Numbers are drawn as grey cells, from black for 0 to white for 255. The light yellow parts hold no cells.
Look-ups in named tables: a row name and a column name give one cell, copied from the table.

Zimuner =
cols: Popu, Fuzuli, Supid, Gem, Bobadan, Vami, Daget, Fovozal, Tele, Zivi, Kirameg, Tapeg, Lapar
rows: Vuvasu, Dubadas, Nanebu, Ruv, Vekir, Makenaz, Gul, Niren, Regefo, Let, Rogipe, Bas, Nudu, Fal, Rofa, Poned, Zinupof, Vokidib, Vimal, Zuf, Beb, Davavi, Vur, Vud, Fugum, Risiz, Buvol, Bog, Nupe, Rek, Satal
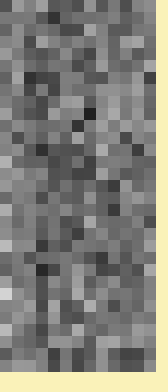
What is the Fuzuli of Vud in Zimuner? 109
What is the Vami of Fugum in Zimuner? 103
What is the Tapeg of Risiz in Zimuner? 101
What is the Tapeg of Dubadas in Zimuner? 107
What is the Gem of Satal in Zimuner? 129
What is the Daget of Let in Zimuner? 132
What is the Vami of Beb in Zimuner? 79
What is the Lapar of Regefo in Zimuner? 103
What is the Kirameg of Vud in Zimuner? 94
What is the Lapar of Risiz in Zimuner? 143
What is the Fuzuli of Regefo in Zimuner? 108
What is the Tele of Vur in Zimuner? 70
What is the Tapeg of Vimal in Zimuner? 127
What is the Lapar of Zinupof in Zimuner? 131
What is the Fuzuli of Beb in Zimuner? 136
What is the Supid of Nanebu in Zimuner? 107
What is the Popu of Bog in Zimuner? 185

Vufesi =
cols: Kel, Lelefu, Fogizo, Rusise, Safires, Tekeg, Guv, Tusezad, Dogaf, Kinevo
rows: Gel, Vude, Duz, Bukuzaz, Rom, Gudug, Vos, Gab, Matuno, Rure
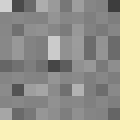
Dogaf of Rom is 148
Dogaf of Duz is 122
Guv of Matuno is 136
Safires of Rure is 142
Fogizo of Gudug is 126
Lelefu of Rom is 152
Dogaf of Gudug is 122
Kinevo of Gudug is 142
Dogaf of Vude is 136
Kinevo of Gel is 61
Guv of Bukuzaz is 156
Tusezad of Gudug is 152
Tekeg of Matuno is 135
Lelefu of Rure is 106
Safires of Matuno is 145
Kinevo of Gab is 137
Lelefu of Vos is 137
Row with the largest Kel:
Gel

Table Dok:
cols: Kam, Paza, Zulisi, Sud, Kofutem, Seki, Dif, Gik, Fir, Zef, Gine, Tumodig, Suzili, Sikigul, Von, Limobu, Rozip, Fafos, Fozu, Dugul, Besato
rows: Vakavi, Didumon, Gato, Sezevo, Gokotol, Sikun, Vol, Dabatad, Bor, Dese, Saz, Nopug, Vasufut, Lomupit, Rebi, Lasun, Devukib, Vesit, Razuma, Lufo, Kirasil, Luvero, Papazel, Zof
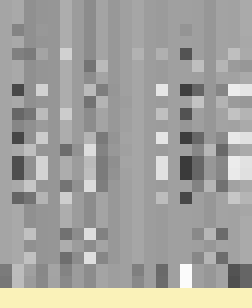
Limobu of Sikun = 160
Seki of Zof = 137
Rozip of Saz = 159
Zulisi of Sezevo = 144
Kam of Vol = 165
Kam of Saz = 165
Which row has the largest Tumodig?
Gokotol

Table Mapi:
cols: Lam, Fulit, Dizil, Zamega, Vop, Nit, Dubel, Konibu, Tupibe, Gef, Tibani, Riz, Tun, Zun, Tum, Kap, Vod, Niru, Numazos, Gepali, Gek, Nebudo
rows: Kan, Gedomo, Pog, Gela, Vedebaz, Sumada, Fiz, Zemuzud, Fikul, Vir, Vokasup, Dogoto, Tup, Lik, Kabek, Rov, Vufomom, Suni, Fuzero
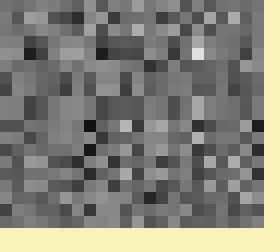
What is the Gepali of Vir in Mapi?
111
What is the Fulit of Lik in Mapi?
84
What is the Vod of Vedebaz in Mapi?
224
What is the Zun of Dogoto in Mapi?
132
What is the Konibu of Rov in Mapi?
121
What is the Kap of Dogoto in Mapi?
97
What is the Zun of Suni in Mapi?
122
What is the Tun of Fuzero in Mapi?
83
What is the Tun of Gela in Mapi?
124
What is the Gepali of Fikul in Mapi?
110
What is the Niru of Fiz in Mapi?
97
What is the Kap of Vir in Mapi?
115
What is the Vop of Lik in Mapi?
83
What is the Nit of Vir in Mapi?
134
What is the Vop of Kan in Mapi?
124
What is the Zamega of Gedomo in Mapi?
150
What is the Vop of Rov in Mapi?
90
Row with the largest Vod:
Vedebaz

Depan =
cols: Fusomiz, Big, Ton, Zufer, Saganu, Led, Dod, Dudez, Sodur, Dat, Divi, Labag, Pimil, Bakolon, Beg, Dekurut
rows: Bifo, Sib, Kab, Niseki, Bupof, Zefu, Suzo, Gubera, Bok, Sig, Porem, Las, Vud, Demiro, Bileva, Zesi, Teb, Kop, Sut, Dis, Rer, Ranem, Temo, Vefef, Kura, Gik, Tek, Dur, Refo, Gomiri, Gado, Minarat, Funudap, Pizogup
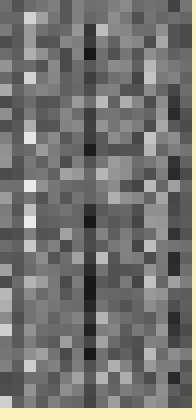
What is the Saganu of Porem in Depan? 85
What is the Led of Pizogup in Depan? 106
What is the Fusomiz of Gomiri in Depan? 117
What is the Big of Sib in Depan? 102
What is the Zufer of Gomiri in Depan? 159
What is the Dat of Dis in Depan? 95
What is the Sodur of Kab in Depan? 190
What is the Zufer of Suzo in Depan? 117
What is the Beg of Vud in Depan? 126
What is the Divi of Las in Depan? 121
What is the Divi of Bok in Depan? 173
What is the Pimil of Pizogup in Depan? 148
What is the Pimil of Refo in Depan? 129
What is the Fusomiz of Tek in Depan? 138
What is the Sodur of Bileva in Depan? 182
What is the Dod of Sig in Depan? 108
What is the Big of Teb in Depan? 97
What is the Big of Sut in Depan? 101

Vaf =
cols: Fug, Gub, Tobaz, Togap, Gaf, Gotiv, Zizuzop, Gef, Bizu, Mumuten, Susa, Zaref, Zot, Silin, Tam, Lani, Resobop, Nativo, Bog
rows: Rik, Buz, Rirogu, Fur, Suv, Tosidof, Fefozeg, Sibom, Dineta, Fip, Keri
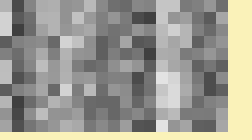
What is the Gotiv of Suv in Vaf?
179
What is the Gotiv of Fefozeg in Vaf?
177
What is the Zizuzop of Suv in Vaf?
148
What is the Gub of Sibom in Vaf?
129
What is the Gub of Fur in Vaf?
129
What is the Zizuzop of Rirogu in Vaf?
160
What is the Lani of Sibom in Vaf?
171
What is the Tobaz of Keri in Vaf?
117
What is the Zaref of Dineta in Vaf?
102
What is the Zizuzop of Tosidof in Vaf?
125
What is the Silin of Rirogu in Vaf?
186
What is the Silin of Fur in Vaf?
183
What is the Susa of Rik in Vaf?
106

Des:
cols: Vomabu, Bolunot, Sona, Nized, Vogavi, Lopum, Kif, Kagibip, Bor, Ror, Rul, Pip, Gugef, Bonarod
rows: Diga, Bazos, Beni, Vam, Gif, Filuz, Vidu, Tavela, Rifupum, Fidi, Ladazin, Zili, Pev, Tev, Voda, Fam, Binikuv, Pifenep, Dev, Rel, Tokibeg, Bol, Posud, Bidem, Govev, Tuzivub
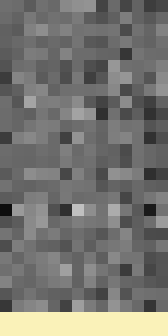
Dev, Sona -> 138
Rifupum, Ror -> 91
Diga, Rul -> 69
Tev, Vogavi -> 103
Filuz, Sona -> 112
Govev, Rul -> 83
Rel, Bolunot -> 101
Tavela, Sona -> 129
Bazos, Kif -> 122
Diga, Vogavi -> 105
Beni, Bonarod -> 130
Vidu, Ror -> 141
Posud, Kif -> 100
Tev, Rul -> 79
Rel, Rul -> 133
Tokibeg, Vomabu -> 77
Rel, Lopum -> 102
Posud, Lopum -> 160
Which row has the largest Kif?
Pifenep

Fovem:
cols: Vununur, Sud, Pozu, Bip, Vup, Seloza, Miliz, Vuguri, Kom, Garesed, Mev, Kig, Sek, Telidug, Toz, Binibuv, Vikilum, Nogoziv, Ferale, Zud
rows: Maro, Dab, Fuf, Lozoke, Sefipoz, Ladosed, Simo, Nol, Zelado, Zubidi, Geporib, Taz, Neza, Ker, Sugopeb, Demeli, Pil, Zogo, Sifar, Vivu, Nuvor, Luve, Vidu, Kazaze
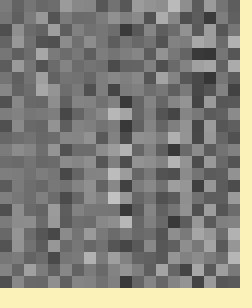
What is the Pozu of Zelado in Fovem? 105
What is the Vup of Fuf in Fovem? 158
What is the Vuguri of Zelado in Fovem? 130
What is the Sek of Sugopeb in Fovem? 121
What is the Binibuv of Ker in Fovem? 147
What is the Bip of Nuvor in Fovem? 92
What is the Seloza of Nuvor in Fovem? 106
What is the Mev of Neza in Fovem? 179
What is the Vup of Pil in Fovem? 108
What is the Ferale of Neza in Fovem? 115
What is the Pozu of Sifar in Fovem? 141
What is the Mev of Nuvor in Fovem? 70
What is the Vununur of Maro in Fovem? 123
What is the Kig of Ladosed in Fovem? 100
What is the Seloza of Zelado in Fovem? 96
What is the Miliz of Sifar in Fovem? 111
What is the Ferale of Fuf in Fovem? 86
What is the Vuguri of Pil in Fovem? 142

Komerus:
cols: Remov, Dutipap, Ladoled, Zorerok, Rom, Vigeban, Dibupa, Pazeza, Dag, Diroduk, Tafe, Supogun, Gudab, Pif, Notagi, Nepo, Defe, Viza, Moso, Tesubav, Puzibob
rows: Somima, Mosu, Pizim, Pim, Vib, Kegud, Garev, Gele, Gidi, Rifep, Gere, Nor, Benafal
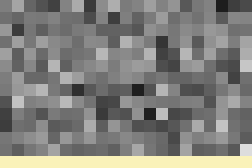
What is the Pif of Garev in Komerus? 119
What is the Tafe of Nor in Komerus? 136
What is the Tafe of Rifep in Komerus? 81
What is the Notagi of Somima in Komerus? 148
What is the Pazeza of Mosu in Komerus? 76
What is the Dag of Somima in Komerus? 140
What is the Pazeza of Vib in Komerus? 119
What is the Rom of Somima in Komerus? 65
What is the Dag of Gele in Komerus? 108
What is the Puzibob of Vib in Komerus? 173
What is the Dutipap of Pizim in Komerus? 60
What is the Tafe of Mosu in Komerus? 127
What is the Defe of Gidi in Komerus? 128
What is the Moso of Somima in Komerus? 29
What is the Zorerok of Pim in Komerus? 159
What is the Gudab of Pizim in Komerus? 144
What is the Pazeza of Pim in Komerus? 138
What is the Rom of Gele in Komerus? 121
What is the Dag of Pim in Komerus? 136

